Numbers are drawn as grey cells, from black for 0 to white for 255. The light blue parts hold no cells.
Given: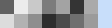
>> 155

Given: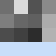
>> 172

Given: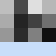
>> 112

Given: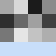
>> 63

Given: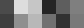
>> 121

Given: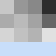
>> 102
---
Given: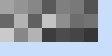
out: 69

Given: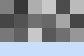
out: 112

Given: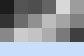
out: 122

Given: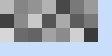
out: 208

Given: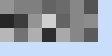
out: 135

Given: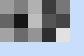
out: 46

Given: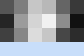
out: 71

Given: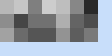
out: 93

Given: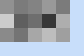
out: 189

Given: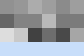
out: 73
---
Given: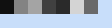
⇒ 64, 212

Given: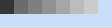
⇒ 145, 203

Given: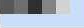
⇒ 47, 211

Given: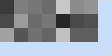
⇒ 119, 199

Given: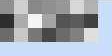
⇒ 165, 244

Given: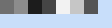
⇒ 69, 242
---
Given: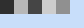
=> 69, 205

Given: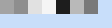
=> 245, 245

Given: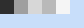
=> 215, 245

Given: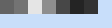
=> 142, 229

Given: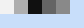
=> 16, 242

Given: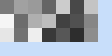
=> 189, 245
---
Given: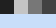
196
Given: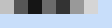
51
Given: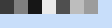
79
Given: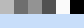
81
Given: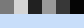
153
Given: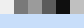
91
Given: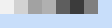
94
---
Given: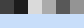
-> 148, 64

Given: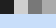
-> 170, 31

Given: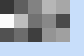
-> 167, 81

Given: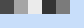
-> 123, 73

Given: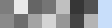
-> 81, 138

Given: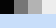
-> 237, 4

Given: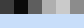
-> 140, 60

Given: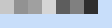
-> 46, 199

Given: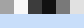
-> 225, 163
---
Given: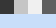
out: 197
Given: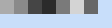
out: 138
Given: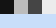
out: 188
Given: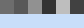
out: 88
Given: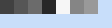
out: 86
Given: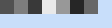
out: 125
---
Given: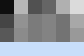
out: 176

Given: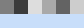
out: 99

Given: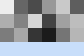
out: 201

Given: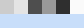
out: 47

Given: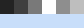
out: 142

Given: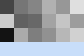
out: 151

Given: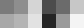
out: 107

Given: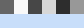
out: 45

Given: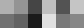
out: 83

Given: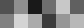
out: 200
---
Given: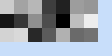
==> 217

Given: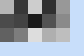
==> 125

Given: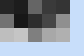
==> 197

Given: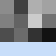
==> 107

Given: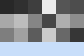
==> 161

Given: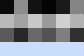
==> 40

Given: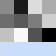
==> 248

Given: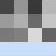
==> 128
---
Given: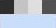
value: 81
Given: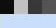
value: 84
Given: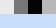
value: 184
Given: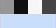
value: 68
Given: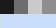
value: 142
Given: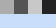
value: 35
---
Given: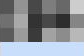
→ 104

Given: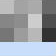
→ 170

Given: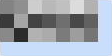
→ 220

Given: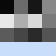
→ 22

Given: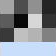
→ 144

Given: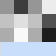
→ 150

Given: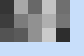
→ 195

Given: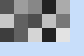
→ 34
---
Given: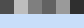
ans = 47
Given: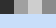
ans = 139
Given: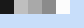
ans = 252
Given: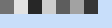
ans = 53
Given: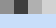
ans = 210
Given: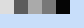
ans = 5
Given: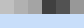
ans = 152
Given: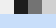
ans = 209
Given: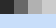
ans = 204
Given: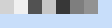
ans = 146
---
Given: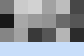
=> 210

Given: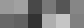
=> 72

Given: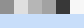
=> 182

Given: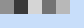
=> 213

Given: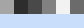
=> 73

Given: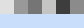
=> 117
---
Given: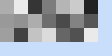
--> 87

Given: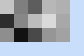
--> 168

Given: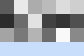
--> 80

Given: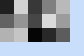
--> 156

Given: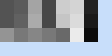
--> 26

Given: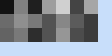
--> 60

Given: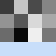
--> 168

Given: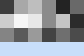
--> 43

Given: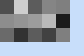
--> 27

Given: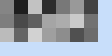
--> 114
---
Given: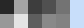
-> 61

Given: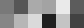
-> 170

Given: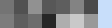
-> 145

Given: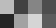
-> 133

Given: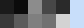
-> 140

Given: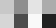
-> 228

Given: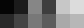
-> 134

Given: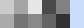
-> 231
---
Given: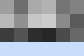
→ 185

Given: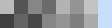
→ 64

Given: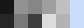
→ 38

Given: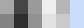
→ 132

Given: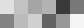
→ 132

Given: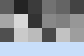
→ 166
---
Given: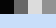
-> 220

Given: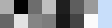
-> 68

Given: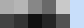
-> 37

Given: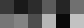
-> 10

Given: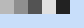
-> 224

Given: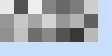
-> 56

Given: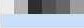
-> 102
